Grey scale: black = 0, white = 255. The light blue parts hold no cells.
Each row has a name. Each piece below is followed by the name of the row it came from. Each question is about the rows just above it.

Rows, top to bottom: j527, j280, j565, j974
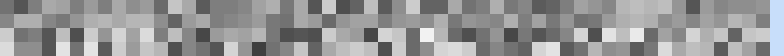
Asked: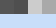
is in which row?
j565
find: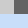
j527
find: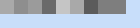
j527
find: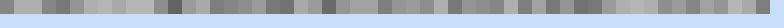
j280
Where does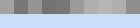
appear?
j280
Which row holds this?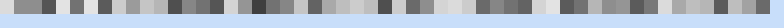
j974
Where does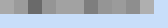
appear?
j280

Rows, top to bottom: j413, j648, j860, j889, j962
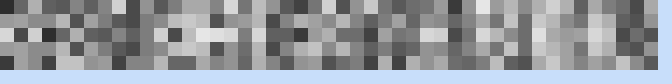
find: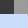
j860
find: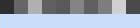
j860
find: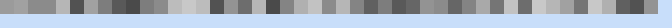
j889
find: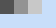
j413
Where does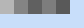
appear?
j889
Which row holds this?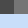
j860
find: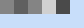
j413

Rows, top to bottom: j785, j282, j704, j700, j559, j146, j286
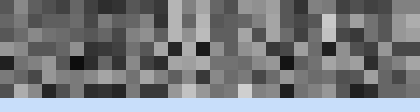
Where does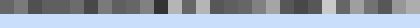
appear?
j282
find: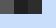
j286
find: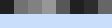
j286

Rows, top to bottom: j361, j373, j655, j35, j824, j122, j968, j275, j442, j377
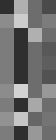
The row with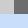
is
j373
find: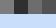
j122
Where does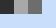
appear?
j275

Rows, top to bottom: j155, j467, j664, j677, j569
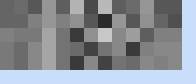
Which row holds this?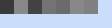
j569
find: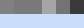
j664
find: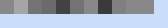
j677
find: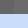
j155
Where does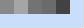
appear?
j677
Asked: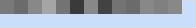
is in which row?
j569

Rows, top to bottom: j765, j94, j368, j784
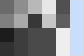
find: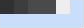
j784
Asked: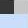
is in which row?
j94
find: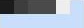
j368
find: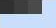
j784

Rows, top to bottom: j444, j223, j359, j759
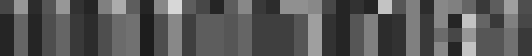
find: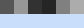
j444
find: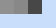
j444
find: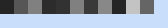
j223
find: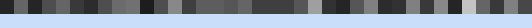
j223

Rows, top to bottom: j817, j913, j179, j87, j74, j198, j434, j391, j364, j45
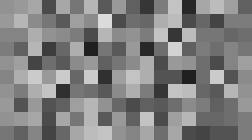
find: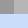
j913
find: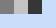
j179

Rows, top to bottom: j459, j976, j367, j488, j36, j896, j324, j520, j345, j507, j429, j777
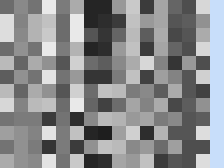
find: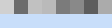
j324
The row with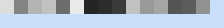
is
j976
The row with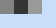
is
j36
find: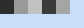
j488
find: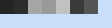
j777

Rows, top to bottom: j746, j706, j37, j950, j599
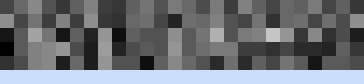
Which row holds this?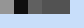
j37
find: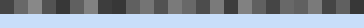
j746
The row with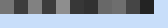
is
j706

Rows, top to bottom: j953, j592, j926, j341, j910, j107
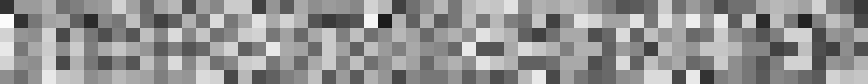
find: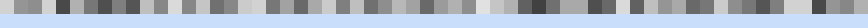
j926
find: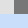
j592
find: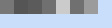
j953
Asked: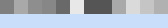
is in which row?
j341
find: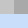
j341
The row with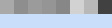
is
j953

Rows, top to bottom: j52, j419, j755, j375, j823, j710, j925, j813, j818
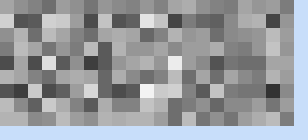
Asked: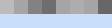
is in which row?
j755
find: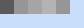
j823
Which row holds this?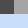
j823
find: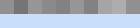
j52
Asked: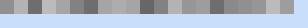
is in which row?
j755

